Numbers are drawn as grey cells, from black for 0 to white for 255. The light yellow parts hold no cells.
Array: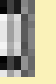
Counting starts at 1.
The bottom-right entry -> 116
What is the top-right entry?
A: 103
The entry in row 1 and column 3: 27
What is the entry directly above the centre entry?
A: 205
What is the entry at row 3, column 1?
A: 244
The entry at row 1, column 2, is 65
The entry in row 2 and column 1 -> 2
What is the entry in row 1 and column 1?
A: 15
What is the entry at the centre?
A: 205
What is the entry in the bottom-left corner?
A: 231

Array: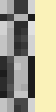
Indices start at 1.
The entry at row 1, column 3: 56
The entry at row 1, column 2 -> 167
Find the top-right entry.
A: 210
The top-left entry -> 196
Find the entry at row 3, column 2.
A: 71
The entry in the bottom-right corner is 210
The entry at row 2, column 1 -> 196
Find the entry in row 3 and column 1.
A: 44
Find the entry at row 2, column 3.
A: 56
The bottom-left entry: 196

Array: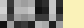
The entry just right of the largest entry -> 46
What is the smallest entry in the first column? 18
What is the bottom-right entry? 158
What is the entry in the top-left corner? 198
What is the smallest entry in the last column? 31
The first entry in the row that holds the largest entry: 210
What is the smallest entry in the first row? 31
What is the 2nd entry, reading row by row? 58
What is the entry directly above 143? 183

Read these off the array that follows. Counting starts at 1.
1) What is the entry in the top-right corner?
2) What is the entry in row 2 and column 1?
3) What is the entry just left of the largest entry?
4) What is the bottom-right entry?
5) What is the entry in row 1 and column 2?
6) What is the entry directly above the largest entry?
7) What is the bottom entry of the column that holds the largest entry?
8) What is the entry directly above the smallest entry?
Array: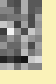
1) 88
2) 132
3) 61
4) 132
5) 88
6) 174
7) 187
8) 187

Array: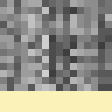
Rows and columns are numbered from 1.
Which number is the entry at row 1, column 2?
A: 156
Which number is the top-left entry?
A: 116
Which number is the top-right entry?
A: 116
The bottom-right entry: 76
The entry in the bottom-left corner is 156
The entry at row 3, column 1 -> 141
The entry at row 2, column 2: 168
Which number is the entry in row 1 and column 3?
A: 89
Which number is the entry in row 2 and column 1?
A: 156
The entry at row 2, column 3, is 103

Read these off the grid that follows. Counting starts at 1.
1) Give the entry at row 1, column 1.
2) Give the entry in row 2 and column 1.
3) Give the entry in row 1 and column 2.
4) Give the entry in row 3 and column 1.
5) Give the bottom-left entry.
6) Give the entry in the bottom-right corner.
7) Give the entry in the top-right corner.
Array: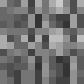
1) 159
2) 104
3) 104
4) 104
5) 117
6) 91
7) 172

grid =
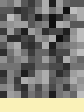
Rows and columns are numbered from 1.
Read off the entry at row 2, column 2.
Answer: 87
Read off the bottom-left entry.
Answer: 46
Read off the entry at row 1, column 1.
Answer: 131
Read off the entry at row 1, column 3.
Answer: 158
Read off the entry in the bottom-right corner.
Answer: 189
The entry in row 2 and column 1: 87
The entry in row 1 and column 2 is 115
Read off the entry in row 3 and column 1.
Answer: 74
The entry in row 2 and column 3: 46
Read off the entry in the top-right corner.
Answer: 87

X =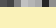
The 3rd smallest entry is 83
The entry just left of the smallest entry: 169
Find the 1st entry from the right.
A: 143

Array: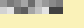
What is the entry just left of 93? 109
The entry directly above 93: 165
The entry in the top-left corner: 153

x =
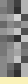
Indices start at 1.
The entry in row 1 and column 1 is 136
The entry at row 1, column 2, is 105
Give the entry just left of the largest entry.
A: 164
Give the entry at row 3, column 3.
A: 209
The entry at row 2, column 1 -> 120
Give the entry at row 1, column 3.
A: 64
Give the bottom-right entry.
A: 179
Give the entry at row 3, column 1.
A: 149
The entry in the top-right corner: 179
